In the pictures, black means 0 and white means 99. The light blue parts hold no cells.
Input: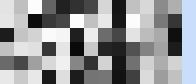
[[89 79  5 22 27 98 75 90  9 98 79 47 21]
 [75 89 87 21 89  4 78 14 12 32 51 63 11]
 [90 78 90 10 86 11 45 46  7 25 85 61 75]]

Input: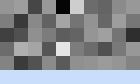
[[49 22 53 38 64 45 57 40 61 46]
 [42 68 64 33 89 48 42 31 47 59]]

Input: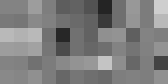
[[47 46 53 50 44 41 38 22 43 58 48 72]
 [61 60 63 46 29 44 40 43 51 45 50 57]
 [53 52 56 48 40 46 43 41 49 50 49 56]]

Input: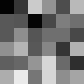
[[34 33  2 28 49 43]
 [56 70 34 52 20 69]
 [67 91 46 83 55 64]]

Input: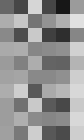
[[67 77 45 57 68 87]
 [66 67 52 54 56 81]
 [63 64 53 53 56 80]
 [61 44 78 35 28 78]
 [62 47 80 34 29 80]]

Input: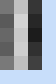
[[35 82 15]
 [36 80 19]]

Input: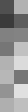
[[23 36]
 [46 75]
 [71 46]
 [68 74]]

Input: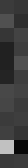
[[31 18]
 [13 24]
 [14 24]
 [27 23]
 [25 20]
 [22 23]]
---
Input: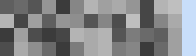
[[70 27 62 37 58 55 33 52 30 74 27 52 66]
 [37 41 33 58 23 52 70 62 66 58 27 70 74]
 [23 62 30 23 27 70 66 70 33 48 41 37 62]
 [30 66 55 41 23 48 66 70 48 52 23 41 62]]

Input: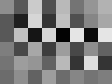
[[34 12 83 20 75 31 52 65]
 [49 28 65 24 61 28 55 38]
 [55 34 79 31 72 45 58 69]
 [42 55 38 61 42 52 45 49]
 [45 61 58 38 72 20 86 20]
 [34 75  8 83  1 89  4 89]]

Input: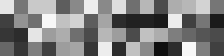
[[21 17 89 61 67 43 29 71 61 29 75 67 49 40 33 29]
 [40 21 49 25 61 64 21 92 17 75 53  6 17 96 49 25]
 [89 46 78 78 36 53 92 53 86 43 71 29 67 71 82 46]
 [25 57 43 96 75 82 36 64 17 13 13 10 92 25 46 10]]

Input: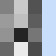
[[57 14 46]
 [60 74 36]
 [50 78 32]
 [40 91 29]]

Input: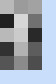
[[33 54 30]
 [72 60 63]
 [19 69 36]
 [72 79 16]
 [13 83 44]]

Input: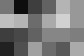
[[46  5 24 38 70 59]
 [24 28 38 52 52 49]
 [13 31 62 42 34 66]
 [74 70 42 66 81 59]]
